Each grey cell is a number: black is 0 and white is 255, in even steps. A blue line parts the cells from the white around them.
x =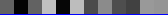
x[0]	98
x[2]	98
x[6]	75
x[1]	3

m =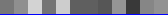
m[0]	119
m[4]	205
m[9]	57

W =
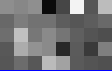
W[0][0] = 142
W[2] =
[110, 192, 119, 138, 117, 95, 84, 78]
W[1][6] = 93
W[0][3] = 11
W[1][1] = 125
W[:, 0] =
[142, 104, 110, 88, 86]
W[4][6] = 84
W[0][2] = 143
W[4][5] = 90
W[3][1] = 172
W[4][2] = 87

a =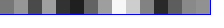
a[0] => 119
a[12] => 93
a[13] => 137
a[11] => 41

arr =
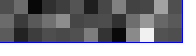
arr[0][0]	78
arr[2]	[91, 34, 61, 78, 73, 80, 125, 51, 9, 138, 241, 82, 78]
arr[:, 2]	[7, 89, 61]
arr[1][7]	77
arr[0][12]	79
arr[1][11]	103
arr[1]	[107, 59, 89, 113, 141, 70, 75, 77, 49, 110, 152, 103, 89]
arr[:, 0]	[78, 107, 91]

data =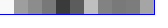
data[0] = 248
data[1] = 158
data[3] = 120
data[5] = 92

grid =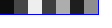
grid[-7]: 13
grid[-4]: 62
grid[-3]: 173

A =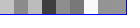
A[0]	195
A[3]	62
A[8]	149

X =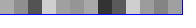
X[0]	171
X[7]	51
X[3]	207

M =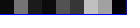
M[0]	11
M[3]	12

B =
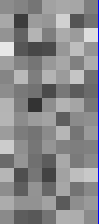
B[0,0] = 140
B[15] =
[138, 93, 88, 116, 175, 173, 139]
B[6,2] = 114
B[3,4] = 151
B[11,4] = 169
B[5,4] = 155
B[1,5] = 84
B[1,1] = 60
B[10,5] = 126
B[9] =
[156, 124, 116, 139, 182, 117, 154]
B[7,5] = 165
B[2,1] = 98
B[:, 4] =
[168, 209, 171, 151, 167, 155, 120, 179, 94, 182, 129, 169, 162, 167, 90, 175]
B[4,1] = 132
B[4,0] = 160
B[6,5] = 91
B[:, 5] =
[166, 84, 155, 190, 128, 197, 91, 165, 139, 117, 126, 122, 190, 115, 142, 173]
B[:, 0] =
[140, 168, 147, 231, 160, 133, 141, 180, 181, 156, 204, 106, 182, 141, 172, 138]
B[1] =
[168, 60, 156, 150, 209, 84, 114]
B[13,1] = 94
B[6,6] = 106
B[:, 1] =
[131, 60, 98, 86, 132, 185, 121, 126, 140, 124, 143, 149, 79, 94, 146, 93]
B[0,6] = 126
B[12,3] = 67
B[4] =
[160, 132, 117, 152, 167, 128, 173]
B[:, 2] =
[117, 156, 180, 71, 117, 126, 114, 51, 156, 116, 118, 112, 118, 147, 146, 88]
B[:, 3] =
[162, 150, 126, 75, 152, 180, 74, 142, 163, 139, 149, 92, 67, 103, 162, 116]
